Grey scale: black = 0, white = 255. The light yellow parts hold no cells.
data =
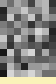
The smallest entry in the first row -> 51
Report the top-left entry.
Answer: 154
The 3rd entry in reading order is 169
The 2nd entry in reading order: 111
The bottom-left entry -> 23
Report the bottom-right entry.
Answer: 111
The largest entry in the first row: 183
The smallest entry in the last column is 36
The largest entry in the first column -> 199
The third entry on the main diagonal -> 81
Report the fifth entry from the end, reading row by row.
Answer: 183
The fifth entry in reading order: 67

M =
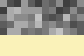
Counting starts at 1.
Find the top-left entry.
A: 154
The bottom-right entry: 93
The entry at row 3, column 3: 139
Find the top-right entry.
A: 139
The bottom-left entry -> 78
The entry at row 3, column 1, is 123
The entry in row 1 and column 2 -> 78
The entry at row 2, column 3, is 182
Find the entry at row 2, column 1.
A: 62
